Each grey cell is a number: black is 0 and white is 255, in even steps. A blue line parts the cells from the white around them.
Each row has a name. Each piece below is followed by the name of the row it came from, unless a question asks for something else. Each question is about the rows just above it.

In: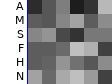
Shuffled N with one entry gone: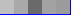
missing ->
[65]
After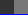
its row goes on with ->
[120]
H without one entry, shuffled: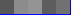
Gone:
[99]
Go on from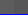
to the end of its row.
[134 162  93 140]

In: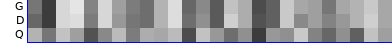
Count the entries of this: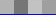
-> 4
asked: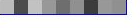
Q

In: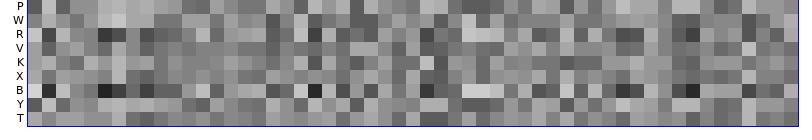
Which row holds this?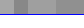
T
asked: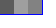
R
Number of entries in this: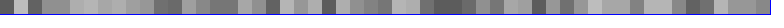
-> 55
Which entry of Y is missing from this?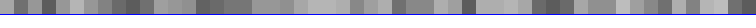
[124]
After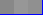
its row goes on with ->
[167 130 167 118 144 130 106 159 151 136 144  98 130 106 118 181 118 130
 112]

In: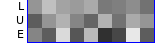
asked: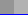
U
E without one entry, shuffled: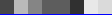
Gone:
[86]
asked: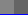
U

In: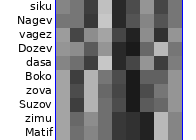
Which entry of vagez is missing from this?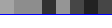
[156]
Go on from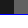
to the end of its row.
[ 97 149]
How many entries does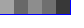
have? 5
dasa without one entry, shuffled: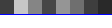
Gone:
[125]

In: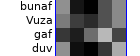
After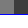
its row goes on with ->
[ 43  81 137]
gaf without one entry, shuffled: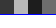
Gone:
[68]
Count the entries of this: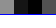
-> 4
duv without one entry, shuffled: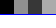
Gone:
[15]
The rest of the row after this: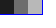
[68]
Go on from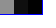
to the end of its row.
[ 55 171]
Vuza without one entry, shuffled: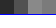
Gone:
[61]

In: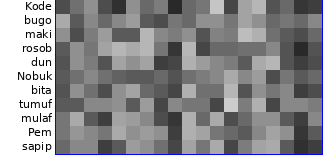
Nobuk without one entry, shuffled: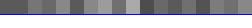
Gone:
[98]
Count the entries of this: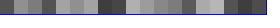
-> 19
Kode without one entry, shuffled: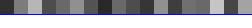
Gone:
[118]
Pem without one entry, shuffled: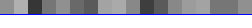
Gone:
[150]
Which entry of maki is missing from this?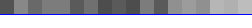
[130]

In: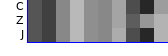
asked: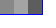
Z
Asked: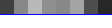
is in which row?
C
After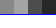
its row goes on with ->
[157]

